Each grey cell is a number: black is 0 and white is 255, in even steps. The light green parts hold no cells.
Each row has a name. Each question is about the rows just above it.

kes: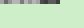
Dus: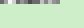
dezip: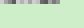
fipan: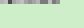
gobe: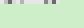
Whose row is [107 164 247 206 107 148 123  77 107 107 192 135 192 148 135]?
Dus
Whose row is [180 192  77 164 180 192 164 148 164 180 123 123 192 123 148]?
fipan
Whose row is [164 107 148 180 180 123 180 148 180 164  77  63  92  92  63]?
kes
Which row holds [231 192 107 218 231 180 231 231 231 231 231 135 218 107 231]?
gobe

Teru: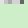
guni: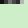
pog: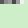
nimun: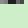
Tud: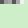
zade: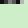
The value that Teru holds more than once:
[211]
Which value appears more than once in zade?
[16]

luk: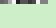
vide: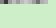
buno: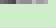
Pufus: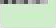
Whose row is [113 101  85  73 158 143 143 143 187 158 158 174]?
buno
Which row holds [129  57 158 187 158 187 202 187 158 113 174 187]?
vide

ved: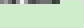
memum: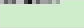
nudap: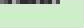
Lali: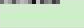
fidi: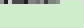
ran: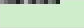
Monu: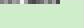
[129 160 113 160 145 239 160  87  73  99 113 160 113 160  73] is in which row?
Monu
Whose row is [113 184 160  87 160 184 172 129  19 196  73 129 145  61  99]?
Lali
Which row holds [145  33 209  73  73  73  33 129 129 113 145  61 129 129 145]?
fidi
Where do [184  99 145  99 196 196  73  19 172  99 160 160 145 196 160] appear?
memum

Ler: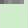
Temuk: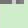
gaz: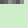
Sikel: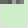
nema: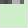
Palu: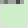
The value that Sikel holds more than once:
[103]
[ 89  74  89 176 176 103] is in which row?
nema
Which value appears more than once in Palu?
[160]
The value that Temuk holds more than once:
[116]
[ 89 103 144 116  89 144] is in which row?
gaz

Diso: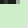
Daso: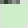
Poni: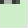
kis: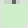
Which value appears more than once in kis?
[208]
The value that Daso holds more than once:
[115]
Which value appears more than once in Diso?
[28]
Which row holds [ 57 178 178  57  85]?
Poni
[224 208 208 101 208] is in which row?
kis
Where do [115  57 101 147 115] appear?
Daso

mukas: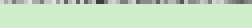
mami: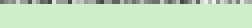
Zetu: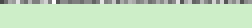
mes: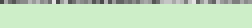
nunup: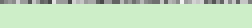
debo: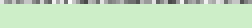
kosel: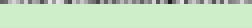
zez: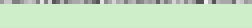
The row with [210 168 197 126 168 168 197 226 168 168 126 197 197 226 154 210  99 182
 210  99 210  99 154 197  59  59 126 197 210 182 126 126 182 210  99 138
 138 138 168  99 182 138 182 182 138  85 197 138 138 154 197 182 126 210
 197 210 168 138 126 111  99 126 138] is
mukas
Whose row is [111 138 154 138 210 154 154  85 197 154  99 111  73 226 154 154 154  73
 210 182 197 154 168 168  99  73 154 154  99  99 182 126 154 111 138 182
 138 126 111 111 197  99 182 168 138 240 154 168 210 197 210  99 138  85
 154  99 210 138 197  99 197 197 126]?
nunup
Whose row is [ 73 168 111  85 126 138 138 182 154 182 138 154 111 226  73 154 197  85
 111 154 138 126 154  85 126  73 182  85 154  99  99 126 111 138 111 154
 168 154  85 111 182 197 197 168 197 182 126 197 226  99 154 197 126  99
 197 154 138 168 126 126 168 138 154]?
mes
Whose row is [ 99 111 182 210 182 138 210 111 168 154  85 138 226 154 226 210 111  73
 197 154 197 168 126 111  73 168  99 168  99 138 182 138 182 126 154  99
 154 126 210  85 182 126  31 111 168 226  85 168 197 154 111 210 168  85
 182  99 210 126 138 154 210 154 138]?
kosel
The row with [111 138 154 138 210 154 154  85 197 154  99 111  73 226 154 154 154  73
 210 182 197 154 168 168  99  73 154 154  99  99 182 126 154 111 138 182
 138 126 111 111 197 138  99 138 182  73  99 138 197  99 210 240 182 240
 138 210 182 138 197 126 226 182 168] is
mami

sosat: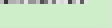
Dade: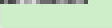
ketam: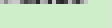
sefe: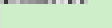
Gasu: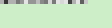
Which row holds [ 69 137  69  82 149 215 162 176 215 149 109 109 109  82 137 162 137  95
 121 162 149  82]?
Dade
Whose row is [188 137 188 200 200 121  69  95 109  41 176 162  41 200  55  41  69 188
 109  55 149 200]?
ketam
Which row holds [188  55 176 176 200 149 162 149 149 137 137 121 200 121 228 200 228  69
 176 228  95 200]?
sefe
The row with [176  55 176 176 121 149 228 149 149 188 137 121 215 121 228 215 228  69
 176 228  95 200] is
Gasu

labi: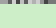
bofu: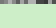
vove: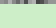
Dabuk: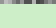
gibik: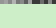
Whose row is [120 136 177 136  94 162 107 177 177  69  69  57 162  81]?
bofu
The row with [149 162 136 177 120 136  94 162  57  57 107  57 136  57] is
gibik
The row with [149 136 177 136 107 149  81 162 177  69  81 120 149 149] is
vove

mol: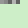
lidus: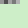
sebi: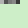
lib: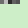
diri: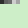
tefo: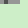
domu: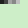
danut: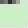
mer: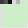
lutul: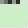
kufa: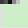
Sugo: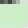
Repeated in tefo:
[150]
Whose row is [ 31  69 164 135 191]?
domu
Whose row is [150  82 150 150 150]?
tefo
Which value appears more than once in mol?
[97]

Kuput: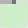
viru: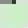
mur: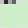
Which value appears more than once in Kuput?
[179]
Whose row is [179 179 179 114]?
Kuput
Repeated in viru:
[139]
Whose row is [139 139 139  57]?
viru

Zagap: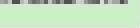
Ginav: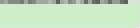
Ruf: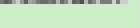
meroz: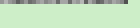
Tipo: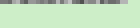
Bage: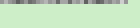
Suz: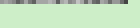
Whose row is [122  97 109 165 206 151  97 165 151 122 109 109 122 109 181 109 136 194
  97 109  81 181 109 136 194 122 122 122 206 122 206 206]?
Ruf
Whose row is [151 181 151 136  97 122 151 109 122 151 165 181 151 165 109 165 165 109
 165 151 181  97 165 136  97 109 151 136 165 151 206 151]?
Bage
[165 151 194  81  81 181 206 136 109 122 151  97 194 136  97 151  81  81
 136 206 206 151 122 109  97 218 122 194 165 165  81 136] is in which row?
Zagap

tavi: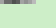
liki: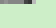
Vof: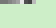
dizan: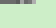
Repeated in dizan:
[107]
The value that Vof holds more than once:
[119]
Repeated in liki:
[133]

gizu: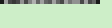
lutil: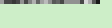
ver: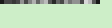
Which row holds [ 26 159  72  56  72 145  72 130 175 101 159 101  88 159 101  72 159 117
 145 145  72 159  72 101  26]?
gizu
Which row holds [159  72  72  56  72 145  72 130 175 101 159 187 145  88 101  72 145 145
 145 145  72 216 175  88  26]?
lutil

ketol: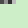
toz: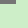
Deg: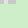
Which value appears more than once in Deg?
[201]
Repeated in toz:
[117]
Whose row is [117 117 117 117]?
toz

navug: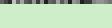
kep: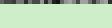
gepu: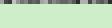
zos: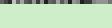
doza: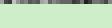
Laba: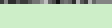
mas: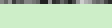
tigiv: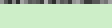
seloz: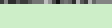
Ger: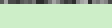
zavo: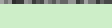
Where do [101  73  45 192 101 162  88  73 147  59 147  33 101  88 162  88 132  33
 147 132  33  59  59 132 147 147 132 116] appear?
navug
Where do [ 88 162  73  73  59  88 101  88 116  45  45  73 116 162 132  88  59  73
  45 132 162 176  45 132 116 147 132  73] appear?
Ger
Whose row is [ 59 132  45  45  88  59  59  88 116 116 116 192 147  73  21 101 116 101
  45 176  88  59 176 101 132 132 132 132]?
seloz

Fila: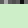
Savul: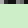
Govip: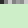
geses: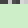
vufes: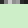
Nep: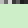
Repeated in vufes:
[43]
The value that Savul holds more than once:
[17]
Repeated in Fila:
[93]
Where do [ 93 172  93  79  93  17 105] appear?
Fila
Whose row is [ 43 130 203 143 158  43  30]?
vufes

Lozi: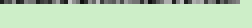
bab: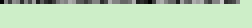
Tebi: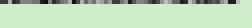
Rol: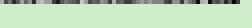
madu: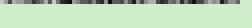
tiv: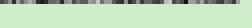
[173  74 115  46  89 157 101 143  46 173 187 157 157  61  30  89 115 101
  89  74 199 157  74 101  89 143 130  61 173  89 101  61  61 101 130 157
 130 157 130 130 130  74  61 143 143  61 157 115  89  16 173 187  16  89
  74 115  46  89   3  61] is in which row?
Rol
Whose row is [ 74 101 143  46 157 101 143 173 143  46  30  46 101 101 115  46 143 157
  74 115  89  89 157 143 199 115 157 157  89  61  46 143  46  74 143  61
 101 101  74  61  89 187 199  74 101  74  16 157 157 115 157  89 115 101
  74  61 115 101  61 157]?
tiv
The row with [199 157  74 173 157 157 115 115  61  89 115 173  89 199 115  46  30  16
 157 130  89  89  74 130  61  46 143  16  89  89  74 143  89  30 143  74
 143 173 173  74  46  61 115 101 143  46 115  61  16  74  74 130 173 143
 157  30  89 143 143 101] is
madu
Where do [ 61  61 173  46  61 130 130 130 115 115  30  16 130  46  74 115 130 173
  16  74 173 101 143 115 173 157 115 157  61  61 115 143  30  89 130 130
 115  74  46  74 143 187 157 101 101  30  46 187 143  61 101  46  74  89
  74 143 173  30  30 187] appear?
Tebi

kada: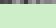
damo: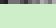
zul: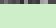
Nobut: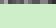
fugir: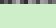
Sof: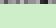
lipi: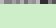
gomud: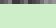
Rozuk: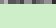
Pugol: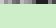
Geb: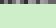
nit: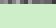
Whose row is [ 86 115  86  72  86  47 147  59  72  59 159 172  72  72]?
zul
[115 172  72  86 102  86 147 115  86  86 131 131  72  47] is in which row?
Nobut
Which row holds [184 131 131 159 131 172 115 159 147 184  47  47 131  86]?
lipi
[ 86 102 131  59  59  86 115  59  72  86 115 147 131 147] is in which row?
gomud

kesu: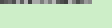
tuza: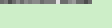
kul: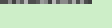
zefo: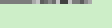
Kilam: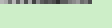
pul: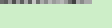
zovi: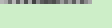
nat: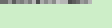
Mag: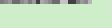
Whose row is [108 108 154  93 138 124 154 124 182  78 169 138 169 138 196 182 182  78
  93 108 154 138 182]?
nat
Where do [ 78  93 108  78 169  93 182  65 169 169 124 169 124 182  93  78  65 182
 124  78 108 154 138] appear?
kesu

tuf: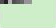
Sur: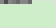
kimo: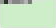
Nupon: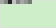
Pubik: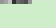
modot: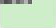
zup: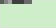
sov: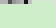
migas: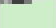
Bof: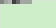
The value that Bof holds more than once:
[165]
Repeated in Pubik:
[149]

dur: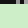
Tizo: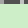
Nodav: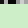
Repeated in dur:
[18]
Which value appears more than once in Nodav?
[5]
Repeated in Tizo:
[81]
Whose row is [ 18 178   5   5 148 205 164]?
Nodav
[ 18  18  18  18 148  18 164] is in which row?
dur
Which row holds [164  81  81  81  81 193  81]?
Tizo

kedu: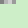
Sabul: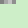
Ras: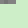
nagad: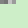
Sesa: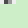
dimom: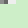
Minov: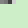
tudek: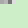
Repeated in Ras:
[130]
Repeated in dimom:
[238]
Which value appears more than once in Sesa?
[238]

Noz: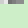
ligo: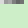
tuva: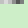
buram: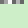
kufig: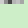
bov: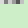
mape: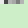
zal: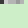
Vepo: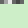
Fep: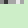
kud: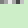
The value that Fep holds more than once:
[166]
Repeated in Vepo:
[102]
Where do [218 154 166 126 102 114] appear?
ligo

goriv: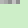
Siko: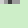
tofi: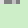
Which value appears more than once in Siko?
[155]
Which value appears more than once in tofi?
[128]
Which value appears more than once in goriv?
[143]

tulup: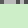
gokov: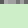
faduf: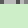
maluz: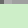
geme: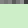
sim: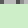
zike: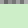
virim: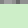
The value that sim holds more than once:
[186]
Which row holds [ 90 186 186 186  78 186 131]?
faduf
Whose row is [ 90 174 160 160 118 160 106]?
gokov

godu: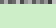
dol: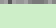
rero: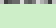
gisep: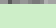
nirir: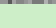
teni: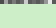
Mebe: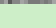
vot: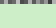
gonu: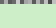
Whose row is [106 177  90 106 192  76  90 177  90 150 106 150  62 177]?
vot
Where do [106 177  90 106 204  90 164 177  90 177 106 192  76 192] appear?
gonu
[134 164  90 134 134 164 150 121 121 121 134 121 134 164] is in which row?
Mebe
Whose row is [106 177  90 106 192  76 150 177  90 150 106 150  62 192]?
godu

